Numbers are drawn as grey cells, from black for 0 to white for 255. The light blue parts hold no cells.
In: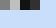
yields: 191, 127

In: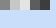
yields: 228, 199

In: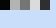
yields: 219, 179

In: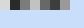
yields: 217, 194

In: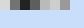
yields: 217, 206

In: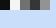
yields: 244, 147

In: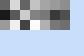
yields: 251, 239
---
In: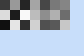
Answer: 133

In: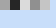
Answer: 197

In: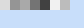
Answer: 188

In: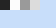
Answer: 220

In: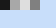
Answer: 128

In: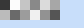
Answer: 167

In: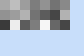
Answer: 137

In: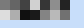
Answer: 35
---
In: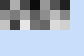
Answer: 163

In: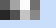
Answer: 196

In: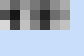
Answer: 181

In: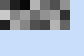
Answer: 157

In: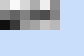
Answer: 130

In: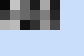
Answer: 105

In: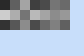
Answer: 117

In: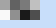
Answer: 26
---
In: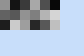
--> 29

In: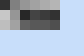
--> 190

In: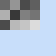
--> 75

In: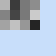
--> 163

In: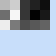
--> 237

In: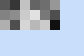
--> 175

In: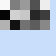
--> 178
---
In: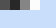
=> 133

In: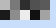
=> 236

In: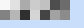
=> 47

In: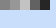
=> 195

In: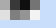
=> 148

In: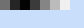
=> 3

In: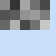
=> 72
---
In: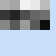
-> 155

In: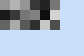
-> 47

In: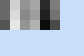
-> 178

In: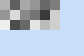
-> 229

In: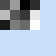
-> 124

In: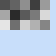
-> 208
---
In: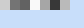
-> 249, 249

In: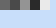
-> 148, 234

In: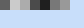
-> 75, 203

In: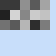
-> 135, 212

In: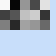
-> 193, 248

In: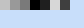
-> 0, 215

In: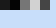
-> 118, 210

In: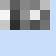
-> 147, 245
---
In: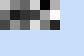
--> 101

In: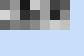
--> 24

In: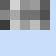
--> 145

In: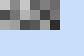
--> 199

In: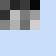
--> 58

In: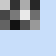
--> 172

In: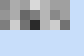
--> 160

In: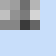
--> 111
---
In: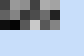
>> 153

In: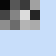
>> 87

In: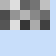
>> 222

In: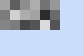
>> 94

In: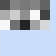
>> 132

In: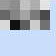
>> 142

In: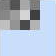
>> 84
